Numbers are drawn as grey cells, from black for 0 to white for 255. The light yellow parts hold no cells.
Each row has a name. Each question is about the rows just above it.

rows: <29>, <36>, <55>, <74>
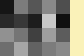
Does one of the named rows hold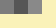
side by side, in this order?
yes
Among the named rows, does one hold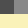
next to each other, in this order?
no

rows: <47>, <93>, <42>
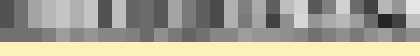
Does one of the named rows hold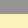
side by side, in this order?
yes
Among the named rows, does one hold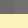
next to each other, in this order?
no
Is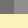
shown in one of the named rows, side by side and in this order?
no
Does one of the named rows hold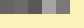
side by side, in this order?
yes
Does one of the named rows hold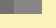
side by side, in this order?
yes

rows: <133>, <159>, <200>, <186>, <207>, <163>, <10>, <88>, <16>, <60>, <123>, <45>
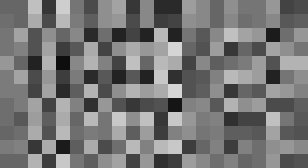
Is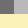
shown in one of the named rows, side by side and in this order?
yes
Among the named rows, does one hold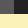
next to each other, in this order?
yes

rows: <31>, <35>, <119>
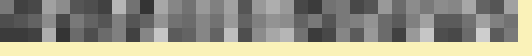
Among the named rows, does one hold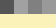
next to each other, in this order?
no
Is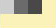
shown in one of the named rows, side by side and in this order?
no
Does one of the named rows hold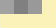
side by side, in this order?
no
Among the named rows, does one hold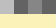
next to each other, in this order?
no

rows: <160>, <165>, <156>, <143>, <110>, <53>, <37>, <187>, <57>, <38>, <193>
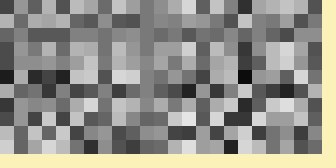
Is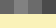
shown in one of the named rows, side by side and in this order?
no
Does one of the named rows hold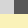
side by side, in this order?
no
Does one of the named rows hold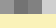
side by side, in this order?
no

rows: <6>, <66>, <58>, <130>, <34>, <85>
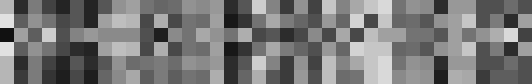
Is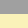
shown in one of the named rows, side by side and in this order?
yes
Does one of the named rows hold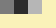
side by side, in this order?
no
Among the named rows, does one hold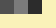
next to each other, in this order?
yes
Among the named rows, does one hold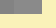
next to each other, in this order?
no
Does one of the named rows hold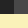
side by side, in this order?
no
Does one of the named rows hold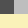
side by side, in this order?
yes
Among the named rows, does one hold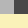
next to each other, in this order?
yes

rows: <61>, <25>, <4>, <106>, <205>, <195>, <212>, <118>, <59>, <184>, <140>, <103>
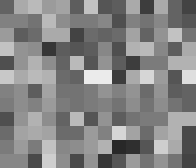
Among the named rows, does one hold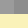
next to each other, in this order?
no
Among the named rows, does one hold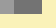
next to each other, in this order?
no
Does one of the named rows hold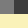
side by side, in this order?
no

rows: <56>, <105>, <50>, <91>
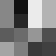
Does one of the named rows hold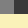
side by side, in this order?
yes
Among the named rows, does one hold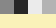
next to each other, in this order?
yes

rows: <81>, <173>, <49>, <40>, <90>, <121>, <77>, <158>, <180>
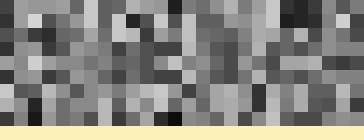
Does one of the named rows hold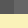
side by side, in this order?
yes
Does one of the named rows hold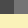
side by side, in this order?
yes
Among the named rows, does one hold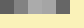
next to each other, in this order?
yes
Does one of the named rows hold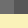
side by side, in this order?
no
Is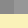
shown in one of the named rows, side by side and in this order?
yes
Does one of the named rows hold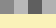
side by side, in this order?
yes
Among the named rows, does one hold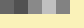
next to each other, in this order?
yes

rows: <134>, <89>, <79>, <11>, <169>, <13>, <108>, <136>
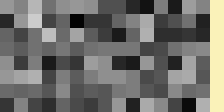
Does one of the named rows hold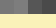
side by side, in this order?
yes
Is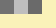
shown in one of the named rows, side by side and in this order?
yes
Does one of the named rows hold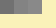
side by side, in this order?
yes
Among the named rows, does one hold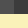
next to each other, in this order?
no
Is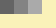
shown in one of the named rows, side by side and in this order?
yes
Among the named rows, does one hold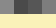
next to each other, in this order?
no
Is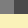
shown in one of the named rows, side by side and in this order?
yes

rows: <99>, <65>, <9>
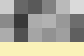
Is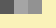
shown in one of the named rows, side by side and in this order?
no
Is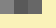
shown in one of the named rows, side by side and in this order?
no

